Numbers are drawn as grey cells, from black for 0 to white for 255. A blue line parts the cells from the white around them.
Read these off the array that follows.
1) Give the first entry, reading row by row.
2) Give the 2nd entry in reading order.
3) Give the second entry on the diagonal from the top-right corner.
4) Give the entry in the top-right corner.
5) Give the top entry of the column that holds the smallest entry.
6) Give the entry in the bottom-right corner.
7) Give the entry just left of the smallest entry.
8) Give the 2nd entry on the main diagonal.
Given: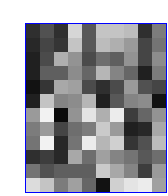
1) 47
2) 81
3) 69
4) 124
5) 47
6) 160
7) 242
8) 69

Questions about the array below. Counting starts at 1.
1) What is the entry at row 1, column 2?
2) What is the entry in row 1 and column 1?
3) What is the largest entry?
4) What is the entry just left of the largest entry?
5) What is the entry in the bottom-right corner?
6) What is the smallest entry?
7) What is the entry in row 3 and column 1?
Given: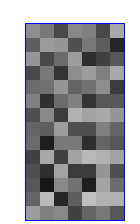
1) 120
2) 142
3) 191
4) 94
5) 87
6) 22
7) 150

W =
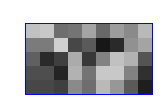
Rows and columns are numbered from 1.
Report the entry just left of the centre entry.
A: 171
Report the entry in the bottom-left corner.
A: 71
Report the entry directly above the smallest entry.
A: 104
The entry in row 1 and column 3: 110
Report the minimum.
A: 23
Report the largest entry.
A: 208
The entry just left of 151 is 185
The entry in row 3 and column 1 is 96
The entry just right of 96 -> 42
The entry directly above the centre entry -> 90
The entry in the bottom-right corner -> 30
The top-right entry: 185
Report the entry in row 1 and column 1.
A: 193

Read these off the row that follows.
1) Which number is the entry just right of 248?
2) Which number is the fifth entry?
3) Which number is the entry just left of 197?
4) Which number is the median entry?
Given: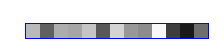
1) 61
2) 197
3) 166
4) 152

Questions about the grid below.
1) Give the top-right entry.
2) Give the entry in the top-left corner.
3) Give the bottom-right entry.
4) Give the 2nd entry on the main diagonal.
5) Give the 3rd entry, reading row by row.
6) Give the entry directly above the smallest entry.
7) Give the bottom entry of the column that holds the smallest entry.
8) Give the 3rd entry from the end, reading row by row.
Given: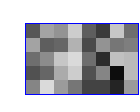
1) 110
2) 87
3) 155
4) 94
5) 147
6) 192
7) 36
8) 67

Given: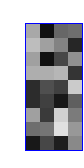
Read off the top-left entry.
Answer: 168
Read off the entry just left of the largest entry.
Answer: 117
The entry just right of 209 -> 123
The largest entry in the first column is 189
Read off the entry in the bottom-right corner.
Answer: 137
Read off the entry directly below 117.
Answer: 71
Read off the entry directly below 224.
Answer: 30
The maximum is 224
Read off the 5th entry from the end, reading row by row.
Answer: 152
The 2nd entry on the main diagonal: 160
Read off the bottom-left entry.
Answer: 24

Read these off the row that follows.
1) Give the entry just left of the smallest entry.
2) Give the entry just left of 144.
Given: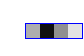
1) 174
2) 16

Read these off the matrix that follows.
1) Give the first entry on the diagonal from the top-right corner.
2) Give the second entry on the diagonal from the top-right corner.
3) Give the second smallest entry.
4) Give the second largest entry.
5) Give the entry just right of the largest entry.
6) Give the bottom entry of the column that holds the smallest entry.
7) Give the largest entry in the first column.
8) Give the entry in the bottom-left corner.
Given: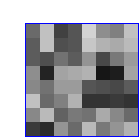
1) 193
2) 170
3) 29
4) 199
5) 142
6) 121
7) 193
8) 58

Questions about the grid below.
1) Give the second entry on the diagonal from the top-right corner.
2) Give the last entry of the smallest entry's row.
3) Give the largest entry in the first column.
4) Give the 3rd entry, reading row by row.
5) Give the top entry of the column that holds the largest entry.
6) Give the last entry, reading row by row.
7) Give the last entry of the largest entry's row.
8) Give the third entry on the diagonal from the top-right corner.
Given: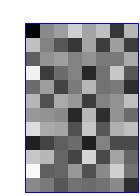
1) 158
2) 183
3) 249
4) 158
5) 3
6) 46
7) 114
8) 122

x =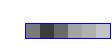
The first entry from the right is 196
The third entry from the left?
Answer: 106
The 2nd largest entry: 176

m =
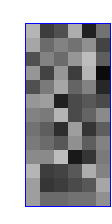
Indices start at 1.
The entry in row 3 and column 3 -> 107
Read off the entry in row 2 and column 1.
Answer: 166
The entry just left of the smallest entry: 181
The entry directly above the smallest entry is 94
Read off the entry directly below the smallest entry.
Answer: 39
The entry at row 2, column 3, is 130
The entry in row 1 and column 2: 61
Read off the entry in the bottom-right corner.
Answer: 144
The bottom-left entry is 158
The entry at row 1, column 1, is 181
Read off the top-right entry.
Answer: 114
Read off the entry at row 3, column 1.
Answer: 80
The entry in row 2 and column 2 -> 107
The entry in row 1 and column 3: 80
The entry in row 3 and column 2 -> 130
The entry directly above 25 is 144

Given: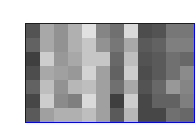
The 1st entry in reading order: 83
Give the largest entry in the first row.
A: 225
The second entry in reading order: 168
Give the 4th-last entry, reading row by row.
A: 71
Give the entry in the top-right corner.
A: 119
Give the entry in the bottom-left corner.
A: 90
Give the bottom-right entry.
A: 104
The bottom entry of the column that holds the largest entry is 190
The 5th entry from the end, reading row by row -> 183
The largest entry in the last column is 139
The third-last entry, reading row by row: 71
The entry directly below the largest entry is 198
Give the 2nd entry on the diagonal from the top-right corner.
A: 127
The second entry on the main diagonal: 168
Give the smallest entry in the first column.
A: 63
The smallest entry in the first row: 77

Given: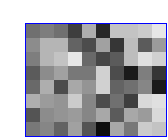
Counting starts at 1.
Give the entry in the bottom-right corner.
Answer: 195
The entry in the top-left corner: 112
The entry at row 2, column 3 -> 181
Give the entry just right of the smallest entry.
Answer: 168
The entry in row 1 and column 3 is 112
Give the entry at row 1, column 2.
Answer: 126
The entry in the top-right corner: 231
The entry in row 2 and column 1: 140
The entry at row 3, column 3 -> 195
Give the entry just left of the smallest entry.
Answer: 84
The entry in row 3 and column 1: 126
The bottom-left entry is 120
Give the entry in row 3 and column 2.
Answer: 181
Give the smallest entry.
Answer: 13
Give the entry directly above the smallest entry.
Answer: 168
